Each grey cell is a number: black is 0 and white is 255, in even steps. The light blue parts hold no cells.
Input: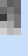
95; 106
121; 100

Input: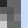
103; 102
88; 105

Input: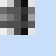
198; 75
87; 86

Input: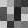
166; 73
197; 30

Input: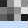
145; 219
103; 143

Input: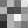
186; 118
74; 81

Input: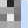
38; 140
163; 126
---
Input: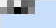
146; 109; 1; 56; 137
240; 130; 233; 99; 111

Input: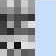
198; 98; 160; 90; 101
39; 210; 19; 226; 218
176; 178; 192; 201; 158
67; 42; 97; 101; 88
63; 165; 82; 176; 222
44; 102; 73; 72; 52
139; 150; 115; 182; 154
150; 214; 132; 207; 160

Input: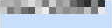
200; 124; 159; 111; 91; 211; 236; 119; 164; 142; 155; 143; 192; 123; 232
174; 181; 161; 195; 217; 190; 125; 206; 151; 171; 104; 72; 46; 133; 53

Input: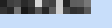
50; 38; 114; 23; 41; 84; 37; 92; 206; 69; 47; 53; 87
32; 63; 70; 42; 55; 214; 74; 66; 204; 36; 94; 96; 119

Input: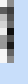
246; 141
245; 98
151; 28
153; 77
236; 15
211; 105
191; 83
92; 62
246; 141

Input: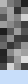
74; 212; 145; 66
40; 89; 158; 220
35; 137; 180; 160
106; 54; 84; 147
84; 143; 61; 56
30; 87; 157; 84
157; 137; 109; 62
86; 159; 132; 208
131; 162; 51; 123
182; 122; 97; 32
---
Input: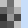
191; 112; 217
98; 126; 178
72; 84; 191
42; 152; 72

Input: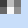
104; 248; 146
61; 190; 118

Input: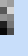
172; 157
145; 133
88; 211
32; 117
7; 75

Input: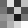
148; 163; 25; 117
132; 177; 215; 253
117; 64; 203; 77
104; 227; 51; 191

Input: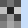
193; 32; 206
128; 166; 140
103; 153; 61
88; 116; 76

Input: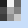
74; 172; 131
60; 145; 200
32; 244; 103

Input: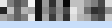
230; 126; 84; 111; 245; 21; 153; 48; 153; 6; 192; 192; 153; 126; 72; 218
167; 139; 97; 126; 230; 21; 167; 60; 153; 48; 218; 180; 167; 97; 72; 205
36; 192; 97; 180; 167; 21; 139; 84; 139; 72; 230; 192; 111; 48; 60; 139
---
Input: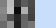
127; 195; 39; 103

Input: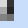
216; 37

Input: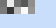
115; 55

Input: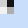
208; 173

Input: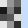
229; 125; 219

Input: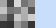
166; 118; 201; 118

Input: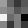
157; 125; 127; 57
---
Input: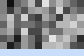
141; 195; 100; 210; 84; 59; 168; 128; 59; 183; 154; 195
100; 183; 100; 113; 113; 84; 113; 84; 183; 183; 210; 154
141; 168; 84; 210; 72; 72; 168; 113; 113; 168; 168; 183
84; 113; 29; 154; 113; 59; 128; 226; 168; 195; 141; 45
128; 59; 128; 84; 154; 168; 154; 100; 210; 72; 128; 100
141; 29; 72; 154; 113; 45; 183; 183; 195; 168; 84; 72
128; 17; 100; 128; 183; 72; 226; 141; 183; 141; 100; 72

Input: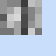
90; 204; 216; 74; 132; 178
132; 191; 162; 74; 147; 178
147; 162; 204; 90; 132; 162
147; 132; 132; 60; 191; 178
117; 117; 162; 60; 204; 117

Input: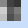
206; 92; 123
191; 80; 107
135; 66; 53

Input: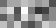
178; 220; 80; 251; 122; 51; 66; 137
110; 166; 166; 192; 178; 150; 166; 80
94; 150; 94; 220; 150; 192; 110; 137
192; 137; 204; 110; 80; 122; 204; 178

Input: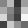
64; 202; 145; 107
133; 186; 52; 158
170; 133; 77; 202
215; 119; 64; 244

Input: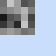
113; 197; 156; 82; 97
140; 156; 140; 113; 125
125; 140; 156; 182; 125
55; 97; 40; 197; 82
25; 82; 97; 169; 68

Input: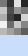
184; 160; 133; 93
242; 107; 199; 133
199; 78; 148; 119
172; 66; 38; 211
119; 51; 226; 38

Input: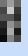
70; 201; 57
26; 171; 26
116; 158; 102
42; 145; 102
11; 132; 70
86; 86; 42

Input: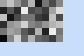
163; 194; 149; 101; 179; 21; 117; 75; 133
117; 163; 149; 89; 60; 179; 33; 237; 117
46; 149; 163; 209; 133; 117; 149; 179; 194
9; 133; 209; 101; 179; 101; 89; 60; 133
33; 89; 46; 237; 75; 89; 60; 163; 222
194; 21; 75; 117; 117; 60; 46; 194; 75
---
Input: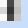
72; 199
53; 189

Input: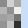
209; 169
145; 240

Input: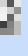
87; 232
208; 147

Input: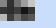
49; 113
45; 60

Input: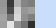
56; 176
74; 207

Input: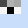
178; 165
7; 249

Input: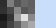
126; 84
72; 135

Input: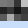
115; 53
55; 21
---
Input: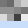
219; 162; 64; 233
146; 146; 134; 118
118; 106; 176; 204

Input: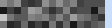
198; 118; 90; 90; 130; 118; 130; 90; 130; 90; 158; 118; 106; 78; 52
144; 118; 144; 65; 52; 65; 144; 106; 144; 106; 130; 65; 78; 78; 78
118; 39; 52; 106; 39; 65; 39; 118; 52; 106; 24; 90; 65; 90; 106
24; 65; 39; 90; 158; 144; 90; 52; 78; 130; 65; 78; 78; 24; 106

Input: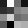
144; 211; 107; 120
92; 4; 186; 174
47; 61; 132; 144
32; 254; 107; 19

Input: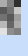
225; 141; 127
185; 102; 172
172; 127; 47
114; 89; 157
89; 114; 199

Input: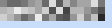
207; 181; 150; 106; 134; 235; 119; 165; 93; 81; 150; 207; 134; 193; 41
181; 193; 235; 207; 193; 165; 207; 81; 221; 68; 181; 181; 150; 119; 81
134; 106; 106; 119; 150; 165; 106; 221; 93; 181; 134; 165; 165; 221; 119

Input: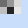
190; 37; 232
109; 151; 218
